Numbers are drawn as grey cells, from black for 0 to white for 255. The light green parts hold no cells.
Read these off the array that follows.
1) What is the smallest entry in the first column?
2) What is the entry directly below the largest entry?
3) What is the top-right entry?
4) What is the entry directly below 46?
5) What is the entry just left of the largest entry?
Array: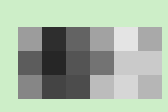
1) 92
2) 202
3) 169
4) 38
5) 162

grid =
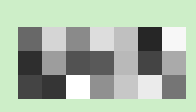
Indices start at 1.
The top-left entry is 104
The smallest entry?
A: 38
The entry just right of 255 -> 144
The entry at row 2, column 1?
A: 46
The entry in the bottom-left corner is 68
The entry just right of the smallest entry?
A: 247
